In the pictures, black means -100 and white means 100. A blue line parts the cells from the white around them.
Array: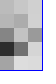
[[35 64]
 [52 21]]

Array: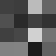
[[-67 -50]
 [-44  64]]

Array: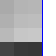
[[47 48]
 [55 57]]

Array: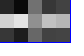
[[ 78  13]
 [-77 -19]]

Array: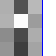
[[ 98  22]
 [-42  36]]

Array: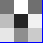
[[-71  89]
 [ 11  59]]
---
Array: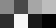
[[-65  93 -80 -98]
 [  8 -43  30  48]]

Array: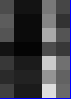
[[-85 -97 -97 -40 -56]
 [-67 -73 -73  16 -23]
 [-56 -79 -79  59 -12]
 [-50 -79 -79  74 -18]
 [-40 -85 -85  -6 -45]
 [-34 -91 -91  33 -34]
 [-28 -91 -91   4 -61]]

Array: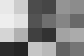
[[-66 -71  55  45 -23  -8]
 [ 67  39 -50 -61  28  34]
 [ 82  61 -40 -45  16  10]
 [ 87  77 -35 -13   4 -18]]

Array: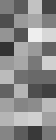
[[-60  37  21 -23]
 [-39  21  31  -1]
 [-23  42 -39 -50]
 [ -1 -28  52 -45]
 [  4 -28 -55  -6]
 [ 16 -34  87  69]
 [ 21  31  -6  63]
 [ 26   4  10  47]
 [ 42  58  63  26]
 [ 47 -12 -18 -18]]

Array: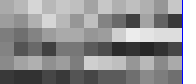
[[-55 -61 -61 -45 -55 -34 -45 -29 -29 -13   8  -2 -13]
 [ -2 -13   3  23  33  33  18  23  62  85  79  73  73]
 [  3 -34 -18 -50  -7  -7 -29 -40 -66 -61 -71 -61 -45]
 [  8  28  38  13  23  -2  62  56  50  18  44   8  33]
 [ 23  13  38  68  44  18  50   3 -18 -50  28 -23 -55]
 [ 33  44  68  44  56  50  28  56  38  50  38  18  56]]

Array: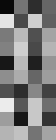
[[-93  -9 -65 -20]
 [-82  46 -76  17]
 [-37 -65   6 -49]
 [ -4  46 -37  29]
 [  1  62 -43  41]
 [ 11  35 -20  23]
 [ 23 -82  57 -60]
 [ 41  51  -9  29]
 [ 79 -43  62 -25]
 [ 85 -31  57 -14]]

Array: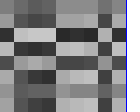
[[-62  50  56  56 -68 -62 -68  39 -62]
 [-40  21  33  21 -45 -45 -40  15 -40]
 [ -1 -17 -29 -23  10  10  10 -11   4]
 [ 15 -29 -23 -23  15   4   4 -23   4]
 [ 21 -34 -45 -40  27  27  33 -45  33]
 [ 27 -34 -50 -56  39  45  50 -50  39]
 [ 33 -34 -56 -62  33  45  50 -50  39]
 [ 45 -56 -62 -56  45  50  39 -50  50]]

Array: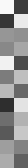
[[-64  78]
 [-58  84]
 [-30  56]
 [-14  40]
 [ -3  50]
 [  7  30]
 [ 18  13]
 [ 24   2]
 [ 35 -25]
 [ 45 -19]
 [ 89 -41]
 [ 95 -52]]
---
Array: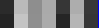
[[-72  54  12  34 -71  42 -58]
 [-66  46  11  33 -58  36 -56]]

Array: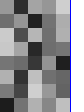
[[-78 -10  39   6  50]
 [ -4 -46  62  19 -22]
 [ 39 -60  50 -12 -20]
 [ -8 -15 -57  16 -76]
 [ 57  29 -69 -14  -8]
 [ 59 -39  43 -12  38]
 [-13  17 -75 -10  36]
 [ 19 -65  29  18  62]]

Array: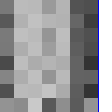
[[ 15  10  58 -30  11 -29  16]
 [-37  46  44  53  34 -27 -60]
 [  4  36  50  16  45 -22 -23]
 [-42  48  35  41  36 -22 -60]
 [ -5  36  49  23  47 -26 -40]
 [ -4  50  46  17  49 -30 -37]
 [-30  39  51  42  40 -20 -52]
 [ -5  47  45  21  41 -35 -38]]

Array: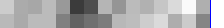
[[ 45  33  47  47   0 -23 -12  -3  44  48  61  71  36  59   4]
 [ 60  34  31  47  20 -54 -39  42  17  47  39  55  71  96  37]]

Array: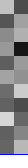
[[-21  44]
 [-25   4]
 [ 68 -19]
 [-23 -40]
 [-15  59]
 [ 28  14]
 [-26  21]
 [ 20 -83]
 [  9  38]
 [-33  26]
 [ 51 -40]]

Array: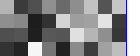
[[-60 -72  93  -8 -75   9 -52  26  49]
 [-38 -34 -76 -31 -33  76  42  12 -57]
 [ 12   7 -77 -61  66  24  26  78 -54]
 [ 41 -54 -37  13 -17  11  52 -34  55]]

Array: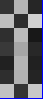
[[ 52 -59  57]
 [-64  39 -72]
 [-74  42 -74]
 [-55  30 -69]
 [-63  46 -81]
 [ 49 -65  64]
 [-60  42 -70]]

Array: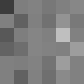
[[  0 -24   1 -13   8   1]
 [  0  -1   2 -10  23   1]
 [-22 -14   4   2   0  23]
 [-31  -1   4   0  50   1]
 [  0 -24   0 -11  15  -5]
 [-53  -1   2  -6   0   6]]
